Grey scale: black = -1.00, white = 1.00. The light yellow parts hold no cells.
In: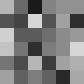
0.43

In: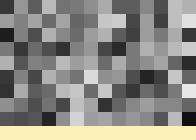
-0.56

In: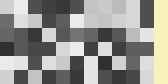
0.64

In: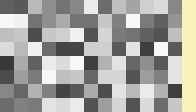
-0.25

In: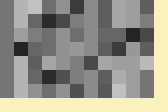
-0.08
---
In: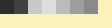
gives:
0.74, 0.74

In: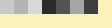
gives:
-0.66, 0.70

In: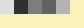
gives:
-0.02, 0.74

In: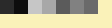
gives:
0.32, 0.55

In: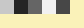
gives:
-0.21, 0.89

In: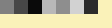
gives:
0.44, 0.65

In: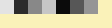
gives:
0.55, 0.78

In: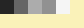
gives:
0.35, 0.92

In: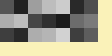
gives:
-0.62, 0.65
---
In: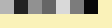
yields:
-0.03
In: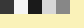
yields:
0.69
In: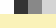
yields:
0.07
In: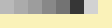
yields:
-0.58
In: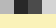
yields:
-0.41
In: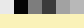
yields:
0.27
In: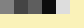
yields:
-0.90
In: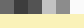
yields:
0.10
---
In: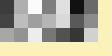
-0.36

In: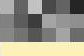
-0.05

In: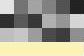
-0.41

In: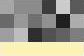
-0.36

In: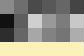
0.02

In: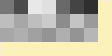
0.37
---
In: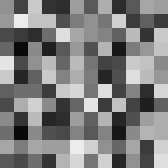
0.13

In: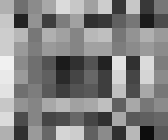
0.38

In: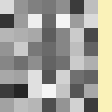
0.71

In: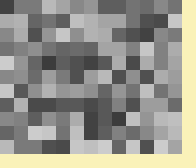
-0.48

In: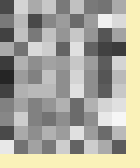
-0.43
